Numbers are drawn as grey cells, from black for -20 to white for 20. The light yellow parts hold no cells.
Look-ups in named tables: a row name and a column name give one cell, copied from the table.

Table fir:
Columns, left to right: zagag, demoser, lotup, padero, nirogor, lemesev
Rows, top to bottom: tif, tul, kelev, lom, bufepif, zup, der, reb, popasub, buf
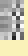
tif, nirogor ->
2
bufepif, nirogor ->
-8
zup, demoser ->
6
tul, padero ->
14
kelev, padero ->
3
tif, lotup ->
6
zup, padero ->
10
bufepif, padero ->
16
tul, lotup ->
5
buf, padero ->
-15
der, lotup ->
5
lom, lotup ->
14
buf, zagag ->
12
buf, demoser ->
6
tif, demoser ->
5
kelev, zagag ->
5
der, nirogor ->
-10
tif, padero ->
10
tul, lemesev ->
14

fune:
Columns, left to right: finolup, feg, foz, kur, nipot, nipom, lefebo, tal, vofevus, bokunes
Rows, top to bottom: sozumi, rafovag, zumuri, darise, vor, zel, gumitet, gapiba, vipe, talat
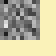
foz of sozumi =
3
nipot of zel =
1
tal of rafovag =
3
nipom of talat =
-9
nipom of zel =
-1
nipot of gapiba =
-8
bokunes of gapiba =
-1
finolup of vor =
1
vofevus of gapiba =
-11
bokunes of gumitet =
3
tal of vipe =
8
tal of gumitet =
-8
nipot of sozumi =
3
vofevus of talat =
7
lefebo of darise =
-4

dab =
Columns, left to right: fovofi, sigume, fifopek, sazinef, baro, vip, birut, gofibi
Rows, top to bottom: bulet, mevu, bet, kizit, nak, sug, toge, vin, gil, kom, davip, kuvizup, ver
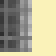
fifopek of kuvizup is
-9
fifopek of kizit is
-6
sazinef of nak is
-8
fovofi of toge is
-9
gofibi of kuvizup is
9
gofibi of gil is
11
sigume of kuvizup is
-4
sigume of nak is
-4
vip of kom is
-2
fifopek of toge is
-7
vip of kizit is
2
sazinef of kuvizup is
-8
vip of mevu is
3
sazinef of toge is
-6
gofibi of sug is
10
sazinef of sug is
-8
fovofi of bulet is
-12
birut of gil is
1
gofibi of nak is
9

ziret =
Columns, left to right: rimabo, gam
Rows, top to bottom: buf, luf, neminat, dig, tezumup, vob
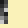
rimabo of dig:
-7
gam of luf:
-6
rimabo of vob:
11
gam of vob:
-9
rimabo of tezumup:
3
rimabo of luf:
-13
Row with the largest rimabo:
vob

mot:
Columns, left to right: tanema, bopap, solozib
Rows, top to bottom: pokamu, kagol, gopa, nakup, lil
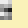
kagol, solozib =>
6
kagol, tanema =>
6
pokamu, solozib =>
13
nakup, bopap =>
10
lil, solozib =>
-1
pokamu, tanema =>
17
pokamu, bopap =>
17
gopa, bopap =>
-8
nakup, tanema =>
17
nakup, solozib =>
3
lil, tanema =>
-1
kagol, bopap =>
9
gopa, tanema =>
2
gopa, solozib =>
-16
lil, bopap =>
3

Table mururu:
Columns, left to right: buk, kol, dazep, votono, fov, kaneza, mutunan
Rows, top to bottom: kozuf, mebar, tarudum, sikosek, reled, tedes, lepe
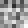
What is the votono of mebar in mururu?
-13
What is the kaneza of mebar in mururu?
-5
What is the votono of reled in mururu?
1
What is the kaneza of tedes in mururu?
3
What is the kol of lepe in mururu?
0
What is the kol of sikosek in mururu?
9
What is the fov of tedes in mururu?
5
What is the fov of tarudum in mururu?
16
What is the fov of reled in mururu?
-7

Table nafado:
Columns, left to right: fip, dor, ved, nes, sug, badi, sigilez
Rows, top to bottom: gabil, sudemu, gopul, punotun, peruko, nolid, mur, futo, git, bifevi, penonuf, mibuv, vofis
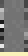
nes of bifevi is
-2
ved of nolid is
-2
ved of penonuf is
-2
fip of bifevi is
-14
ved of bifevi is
-2
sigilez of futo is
-1
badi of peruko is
-2
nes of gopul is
-2
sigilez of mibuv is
-2
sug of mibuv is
-1
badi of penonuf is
-1
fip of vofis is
-6
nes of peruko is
-2
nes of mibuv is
-2
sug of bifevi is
-2
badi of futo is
-1

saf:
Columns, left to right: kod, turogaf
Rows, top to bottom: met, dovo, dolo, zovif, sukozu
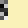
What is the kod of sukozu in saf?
-7
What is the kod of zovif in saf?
9
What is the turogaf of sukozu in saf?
17
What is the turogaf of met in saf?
-5
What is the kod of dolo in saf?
-13
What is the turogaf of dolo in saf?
-12
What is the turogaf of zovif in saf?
-15
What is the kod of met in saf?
2
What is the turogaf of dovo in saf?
12
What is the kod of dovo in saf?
-19
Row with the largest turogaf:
sukozu

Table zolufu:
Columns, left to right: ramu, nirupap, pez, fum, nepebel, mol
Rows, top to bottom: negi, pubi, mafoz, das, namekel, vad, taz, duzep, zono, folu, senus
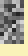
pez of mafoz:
-11
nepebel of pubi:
10
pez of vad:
-8
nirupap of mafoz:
-2
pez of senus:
-1
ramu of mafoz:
8
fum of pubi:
-10
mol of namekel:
-2
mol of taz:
6
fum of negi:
10
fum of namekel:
-3
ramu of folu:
6
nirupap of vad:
-9
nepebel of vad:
8
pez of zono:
2
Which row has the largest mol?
vad

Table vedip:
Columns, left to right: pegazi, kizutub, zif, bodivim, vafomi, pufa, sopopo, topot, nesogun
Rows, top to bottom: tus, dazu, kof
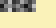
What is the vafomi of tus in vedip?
-8
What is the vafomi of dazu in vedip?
2
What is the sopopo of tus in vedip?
-2
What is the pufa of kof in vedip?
2
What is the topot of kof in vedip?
-12
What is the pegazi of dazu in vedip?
-16

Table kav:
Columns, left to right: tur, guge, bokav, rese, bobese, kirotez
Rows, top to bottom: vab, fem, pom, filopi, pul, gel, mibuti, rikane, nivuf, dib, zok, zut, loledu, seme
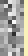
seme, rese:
-3
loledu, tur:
0
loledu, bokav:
9
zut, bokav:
9
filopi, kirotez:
-4
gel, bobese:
9
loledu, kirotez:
-3
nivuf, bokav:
0
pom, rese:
15
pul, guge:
0
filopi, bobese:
7
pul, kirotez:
5
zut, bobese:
8

